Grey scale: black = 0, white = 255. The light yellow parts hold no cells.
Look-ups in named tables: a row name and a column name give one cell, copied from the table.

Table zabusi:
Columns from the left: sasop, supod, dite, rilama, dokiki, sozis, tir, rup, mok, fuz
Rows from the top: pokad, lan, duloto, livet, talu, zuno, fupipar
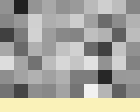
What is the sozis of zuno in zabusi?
125
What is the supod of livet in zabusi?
105
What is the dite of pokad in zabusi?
148
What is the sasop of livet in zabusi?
168
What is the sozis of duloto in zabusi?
132
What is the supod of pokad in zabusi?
33
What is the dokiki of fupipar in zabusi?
163
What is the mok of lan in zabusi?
140
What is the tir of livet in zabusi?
107
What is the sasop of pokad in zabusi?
146
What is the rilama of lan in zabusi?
174
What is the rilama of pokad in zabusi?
168

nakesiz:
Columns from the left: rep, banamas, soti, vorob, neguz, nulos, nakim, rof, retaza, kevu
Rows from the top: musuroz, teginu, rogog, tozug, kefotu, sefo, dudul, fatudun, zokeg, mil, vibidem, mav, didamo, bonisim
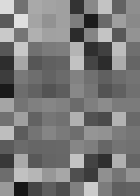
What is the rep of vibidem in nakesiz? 91
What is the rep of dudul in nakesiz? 26
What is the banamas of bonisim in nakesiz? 22
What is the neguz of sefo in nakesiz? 107
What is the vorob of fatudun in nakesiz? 134
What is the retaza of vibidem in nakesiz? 116
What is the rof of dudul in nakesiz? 83

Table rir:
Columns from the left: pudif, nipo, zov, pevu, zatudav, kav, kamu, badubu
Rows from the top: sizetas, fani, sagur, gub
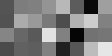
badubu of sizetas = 159
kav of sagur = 5
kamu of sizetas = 8
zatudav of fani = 77
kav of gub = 86
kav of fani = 177
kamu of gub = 188
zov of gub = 94
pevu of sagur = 226
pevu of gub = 129
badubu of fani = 129
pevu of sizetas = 148
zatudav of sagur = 129
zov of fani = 153
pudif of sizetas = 84
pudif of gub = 75
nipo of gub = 97
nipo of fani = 171
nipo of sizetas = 125
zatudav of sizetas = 184

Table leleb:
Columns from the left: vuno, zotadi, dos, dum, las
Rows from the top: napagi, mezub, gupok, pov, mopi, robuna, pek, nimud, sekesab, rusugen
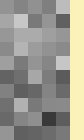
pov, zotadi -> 180
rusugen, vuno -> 149
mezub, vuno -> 166
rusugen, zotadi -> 96
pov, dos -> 156
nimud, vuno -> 112
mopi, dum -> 134
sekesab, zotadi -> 133
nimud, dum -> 137
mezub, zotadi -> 199
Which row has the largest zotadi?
mezub

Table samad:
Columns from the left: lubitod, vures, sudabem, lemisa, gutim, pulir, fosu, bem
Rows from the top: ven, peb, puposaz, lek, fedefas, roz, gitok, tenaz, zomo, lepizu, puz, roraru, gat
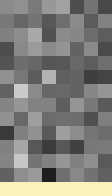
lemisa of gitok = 103
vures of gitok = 203
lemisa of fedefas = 86
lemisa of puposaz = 82
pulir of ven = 78
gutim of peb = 110
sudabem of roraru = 116
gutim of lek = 148
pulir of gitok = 99
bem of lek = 75
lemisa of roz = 179
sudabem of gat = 153
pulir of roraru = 128
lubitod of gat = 97
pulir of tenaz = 149
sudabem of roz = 92
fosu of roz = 63

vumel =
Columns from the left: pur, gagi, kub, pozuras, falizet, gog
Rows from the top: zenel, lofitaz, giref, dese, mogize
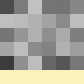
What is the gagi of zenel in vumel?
123
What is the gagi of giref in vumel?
150
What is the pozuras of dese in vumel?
131
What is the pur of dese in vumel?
165
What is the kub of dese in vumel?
139
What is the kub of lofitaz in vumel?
177
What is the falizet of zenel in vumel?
116
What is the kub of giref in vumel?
176
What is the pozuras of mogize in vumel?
102
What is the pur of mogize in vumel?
59
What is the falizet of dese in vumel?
177

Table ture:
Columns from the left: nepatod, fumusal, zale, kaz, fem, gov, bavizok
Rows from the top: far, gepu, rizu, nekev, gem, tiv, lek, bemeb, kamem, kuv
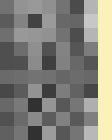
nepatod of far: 114
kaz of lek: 60
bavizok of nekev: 125
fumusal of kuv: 117
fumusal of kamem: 106
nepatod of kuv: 96
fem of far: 115
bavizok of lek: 71
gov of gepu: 102
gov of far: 75
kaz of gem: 63
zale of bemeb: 49
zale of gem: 139
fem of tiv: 102
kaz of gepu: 154
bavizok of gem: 85
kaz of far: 144

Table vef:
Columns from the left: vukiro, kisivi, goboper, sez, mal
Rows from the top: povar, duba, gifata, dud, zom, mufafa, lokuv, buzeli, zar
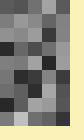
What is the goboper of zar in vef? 111
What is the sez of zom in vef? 40
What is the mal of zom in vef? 157
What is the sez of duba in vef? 101
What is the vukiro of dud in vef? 42
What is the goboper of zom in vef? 162
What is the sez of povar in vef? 163
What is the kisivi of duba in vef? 152
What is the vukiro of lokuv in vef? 110
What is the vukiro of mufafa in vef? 118
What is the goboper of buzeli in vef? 163
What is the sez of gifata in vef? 58
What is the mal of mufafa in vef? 60
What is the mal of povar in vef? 90
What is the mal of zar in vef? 53
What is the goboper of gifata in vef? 156

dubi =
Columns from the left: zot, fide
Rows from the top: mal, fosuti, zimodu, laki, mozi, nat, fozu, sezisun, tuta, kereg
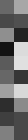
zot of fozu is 160
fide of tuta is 72
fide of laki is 219
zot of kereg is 128
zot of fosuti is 73
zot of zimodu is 143
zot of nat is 103
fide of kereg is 72
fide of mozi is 224
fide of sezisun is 138

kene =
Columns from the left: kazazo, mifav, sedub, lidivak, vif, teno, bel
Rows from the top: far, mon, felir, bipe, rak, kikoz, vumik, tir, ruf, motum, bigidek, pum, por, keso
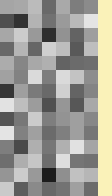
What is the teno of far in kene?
125
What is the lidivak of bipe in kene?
207
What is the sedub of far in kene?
187
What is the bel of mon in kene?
228
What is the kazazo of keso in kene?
202
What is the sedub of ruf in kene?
203
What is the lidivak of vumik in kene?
105
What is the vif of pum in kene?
222
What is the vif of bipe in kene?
189
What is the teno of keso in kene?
160
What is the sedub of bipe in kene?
102
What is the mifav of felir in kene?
204
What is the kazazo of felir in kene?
167

